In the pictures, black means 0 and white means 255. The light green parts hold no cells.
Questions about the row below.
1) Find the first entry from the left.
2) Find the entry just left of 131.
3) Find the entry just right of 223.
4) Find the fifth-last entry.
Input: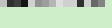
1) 193
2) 104
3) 208
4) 208

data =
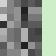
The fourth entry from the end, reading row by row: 133
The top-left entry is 209
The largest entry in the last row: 177
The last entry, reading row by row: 90
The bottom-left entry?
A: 105
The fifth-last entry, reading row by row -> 133
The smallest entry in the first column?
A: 48
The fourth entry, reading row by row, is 74
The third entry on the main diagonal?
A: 147
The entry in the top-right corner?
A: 74

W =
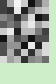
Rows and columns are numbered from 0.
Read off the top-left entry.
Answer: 64
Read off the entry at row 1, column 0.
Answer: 64
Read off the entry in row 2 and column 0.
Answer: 135
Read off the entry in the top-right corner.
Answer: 173
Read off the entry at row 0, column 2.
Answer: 245
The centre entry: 186
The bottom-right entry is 108
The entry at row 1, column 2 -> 233
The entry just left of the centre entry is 32
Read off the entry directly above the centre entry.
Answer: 202
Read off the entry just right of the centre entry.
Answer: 186
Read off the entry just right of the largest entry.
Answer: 202
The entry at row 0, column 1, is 173
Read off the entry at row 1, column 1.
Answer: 48

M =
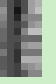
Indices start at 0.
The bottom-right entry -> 134
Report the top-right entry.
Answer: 176
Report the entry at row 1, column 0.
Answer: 146
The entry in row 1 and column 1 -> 78
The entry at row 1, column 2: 21
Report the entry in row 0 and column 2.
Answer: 50
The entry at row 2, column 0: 134
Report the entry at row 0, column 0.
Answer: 119
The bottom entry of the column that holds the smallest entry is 66
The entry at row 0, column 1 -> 78
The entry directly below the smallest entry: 37
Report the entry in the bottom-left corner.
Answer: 104
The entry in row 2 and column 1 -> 78

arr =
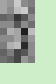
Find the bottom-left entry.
111
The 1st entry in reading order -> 164
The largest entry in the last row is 151
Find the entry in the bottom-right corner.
126
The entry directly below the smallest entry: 99
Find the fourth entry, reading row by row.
139
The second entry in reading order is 151
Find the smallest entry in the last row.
70
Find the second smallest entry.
43
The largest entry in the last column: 188
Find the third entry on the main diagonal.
55
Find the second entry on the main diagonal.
139

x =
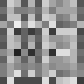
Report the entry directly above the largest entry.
192
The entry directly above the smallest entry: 180
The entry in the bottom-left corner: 73
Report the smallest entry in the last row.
60
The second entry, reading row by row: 206
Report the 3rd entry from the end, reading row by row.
206
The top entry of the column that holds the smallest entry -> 180
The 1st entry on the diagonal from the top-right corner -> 86
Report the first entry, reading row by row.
86
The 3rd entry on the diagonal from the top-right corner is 138
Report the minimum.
34
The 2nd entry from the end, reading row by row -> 222
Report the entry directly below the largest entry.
60
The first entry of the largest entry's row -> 164
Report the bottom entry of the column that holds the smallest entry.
73
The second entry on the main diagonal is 180
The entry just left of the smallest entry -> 164
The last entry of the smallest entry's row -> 112
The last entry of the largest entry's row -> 180
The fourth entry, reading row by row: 86

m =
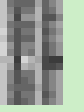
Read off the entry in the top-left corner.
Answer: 196
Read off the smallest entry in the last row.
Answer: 85
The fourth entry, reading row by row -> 101
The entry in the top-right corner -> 164
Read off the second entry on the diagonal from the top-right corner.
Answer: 117
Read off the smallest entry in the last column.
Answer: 60
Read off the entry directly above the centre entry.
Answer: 133
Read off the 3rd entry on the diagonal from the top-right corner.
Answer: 85
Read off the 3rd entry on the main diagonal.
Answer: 72
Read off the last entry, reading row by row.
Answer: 164
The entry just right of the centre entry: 180
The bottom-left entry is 196
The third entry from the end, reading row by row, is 101
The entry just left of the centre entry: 133
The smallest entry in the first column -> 180
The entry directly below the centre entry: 180

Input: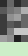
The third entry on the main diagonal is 159
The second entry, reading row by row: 103
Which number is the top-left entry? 44
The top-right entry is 74
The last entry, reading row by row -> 89
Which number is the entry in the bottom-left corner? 159
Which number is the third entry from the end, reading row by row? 143

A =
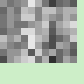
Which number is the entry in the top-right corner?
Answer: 90
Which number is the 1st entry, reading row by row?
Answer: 149
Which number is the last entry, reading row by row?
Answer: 133
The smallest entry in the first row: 63
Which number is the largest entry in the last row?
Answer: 218
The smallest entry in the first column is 77
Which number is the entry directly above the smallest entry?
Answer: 165
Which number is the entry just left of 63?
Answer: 117
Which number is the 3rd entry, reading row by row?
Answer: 133
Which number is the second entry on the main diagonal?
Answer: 149
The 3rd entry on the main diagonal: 133
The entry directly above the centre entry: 165
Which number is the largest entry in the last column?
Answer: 218
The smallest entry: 47
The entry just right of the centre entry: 177
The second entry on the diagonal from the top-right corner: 177
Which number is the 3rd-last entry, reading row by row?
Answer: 104
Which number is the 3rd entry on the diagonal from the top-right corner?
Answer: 133
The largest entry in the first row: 231
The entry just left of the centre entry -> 218
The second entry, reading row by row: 117

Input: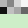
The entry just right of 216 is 245
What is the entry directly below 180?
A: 17
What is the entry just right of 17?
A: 192

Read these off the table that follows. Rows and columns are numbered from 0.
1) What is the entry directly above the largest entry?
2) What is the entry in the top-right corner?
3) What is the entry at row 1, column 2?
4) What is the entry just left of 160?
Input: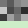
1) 117
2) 147
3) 103
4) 59
